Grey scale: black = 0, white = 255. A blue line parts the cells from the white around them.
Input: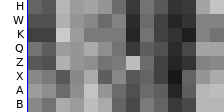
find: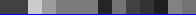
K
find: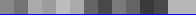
B

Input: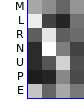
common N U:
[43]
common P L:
[37]

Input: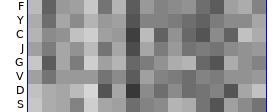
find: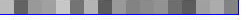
F
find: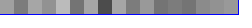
J
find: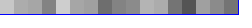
S
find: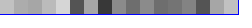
D

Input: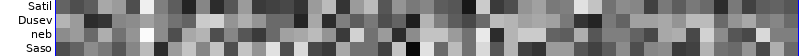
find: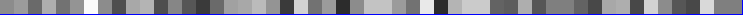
neb
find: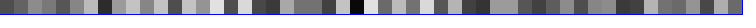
Saso
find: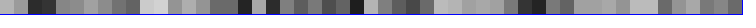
Dusev

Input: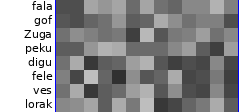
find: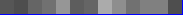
gof
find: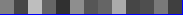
fele

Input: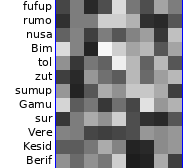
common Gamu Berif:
[119]
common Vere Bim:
[131]
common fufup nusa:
[125]
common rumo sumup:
[86]
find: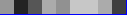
sumup
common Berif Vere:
[63]
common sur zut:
[41]

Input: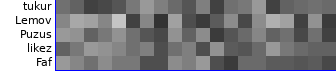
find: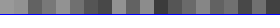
Puzus
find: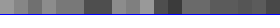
Faf

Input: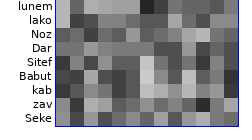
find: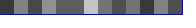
Sitef
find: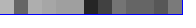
lunem
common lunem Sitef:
[116]
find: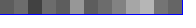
Noz

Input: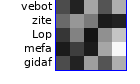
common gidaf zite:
[34]
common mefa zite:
[27]
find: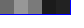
zite

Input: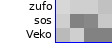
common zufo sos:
[207]
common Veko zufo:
[207]
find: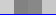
sos
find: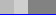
Veko
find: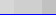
zufo

